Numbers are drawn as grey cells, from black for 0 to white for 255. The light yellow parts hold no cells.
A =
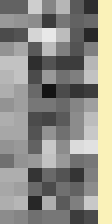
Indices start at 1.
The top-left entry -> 98
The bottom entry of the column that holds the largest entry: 119
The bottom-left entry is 140
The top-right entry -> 46
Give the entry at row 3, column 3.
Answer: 213
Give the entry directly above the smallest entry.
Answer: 153
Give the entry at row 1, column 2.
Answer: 98
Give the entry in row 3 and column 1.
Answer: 75
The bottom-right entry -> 75
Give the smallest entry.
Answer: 19
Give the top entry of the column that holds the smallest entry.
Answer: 133
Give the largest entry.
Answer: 232
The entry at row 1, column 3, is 206
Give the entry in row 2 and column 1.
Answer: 153
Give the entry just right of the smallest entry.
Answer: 75
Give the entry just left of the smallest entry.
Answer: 105

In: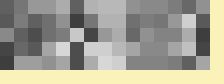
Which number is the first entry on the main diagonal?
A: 96
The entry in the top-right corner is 145
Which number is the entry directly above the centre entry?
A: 178
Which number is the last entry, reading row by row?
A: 165
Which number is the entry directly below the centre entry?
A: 207
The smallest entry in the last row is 62
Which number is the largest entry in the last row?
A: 215
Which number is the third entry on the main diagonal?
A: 77
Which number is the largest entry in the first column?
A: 137
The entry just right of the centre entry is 172
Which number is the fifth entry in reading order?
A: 172
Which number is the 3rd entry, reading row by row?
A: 152
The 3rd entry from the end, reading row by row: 124

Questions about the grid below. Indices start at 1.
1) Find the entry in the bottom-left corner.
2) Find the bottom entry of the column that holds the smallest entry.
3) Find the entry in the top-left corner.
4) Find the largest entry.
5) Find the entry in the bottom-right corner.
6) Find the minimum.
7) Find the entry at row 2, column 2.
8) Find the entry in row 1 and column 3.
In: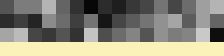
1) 165
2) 195
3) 84
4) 201
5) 14
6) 7
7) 63
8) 124

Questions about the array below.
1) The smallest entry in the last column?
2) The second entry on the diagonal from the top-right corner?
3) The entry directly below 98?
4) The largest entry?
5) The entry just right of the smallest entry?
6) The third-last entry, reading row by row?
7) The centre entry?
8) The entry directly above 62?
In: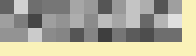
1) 110
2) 180
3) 159
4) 224
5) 118
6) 77
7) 139
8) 188

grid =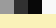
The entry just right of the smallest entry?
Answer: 248
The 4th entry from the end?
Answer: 155

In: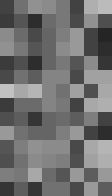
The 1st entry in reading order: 66
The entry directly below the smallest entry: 45
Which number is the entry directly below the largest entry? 59
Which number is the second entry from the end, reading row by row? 153
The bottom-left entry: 53
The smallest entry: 37
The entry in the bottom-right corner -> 93
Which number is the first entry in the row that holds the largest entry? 193
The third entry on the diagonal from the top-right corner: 153
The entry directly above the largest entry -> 73
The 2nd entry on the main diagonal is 85
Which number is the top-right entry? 187
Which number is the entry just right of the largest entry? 168
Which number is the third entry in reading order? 145
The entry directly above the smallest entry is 79
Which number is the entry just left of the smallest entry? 66
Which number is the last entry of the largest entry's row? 168
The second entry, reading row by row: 113
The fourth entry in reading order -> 139
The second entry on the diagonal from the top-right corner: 145

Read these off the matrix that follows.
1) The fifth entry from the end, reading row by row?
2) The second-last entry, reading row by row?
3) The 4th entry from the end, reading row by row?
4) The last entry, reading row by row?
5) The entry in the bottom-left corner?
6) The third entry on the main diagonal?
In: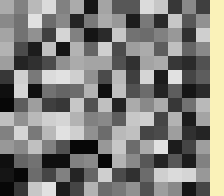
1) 81
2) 21
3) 158
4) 69
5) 7
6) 145
